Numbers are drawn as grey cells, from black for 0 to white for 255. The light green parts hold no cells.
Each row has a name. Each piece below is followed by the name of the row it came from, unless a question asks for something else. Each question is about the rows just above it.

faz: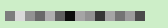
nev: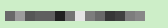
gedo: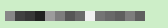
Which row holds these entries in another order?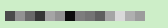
faz
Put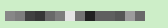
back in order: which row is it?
nev
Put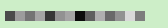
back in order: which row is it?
faz

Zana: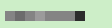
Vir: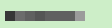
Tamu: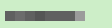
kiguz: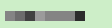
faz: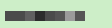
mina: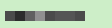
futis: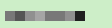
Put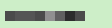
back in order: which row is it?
mina
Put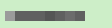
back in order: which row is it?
Tamu

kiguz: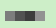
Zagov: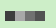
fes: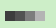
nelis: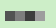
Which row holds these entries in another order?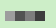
nelis
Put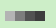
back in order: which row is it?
fes
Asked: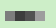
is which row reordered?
nelis
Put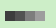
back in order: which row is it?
nelis
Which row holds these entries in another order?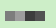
nelis
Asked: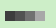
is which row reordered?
Zagov
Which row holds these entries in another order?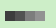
kiguz

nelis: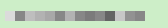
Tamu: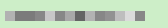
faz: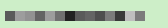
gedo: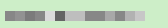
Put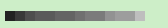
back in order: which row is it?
faz
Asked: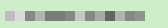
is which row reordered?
Tamu
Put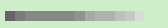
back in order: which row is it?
nelis
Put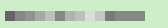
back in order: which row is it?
gedo
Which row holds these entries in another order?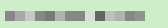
nelis

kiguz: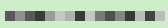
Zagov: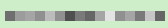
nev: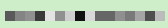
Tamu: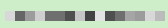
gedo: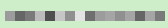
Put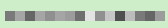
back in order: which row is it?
gedo
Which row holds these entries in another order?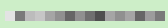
Zagov

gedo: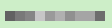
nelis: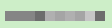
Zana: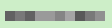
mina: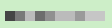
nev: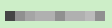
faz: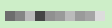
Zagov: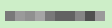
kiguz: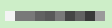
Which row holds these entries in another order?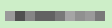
Zagov
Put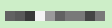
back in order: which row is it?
kiguz

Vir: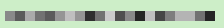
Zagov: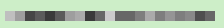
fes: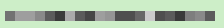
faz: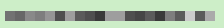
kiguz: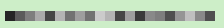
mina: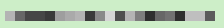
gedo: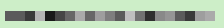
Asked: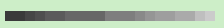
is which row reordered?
Zagov
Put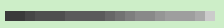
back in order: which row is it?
fes

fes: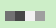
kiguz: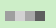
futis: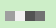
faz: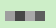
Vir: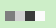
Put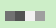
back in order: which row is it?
futis
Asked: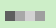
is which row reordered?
kiguz
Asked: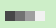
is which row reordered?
fes

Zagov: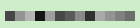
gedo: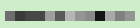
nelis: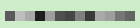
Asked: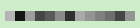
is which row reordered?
Zagov
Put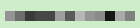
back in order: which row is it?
gedo

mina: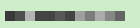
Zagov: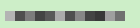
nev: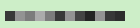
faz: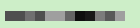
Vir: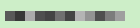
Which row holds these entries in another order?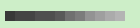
Vir
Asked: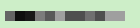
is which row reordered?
faz
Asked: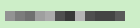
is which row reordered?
Vir
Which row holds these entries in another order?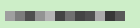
Vir
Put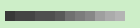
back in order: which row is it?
Zagov

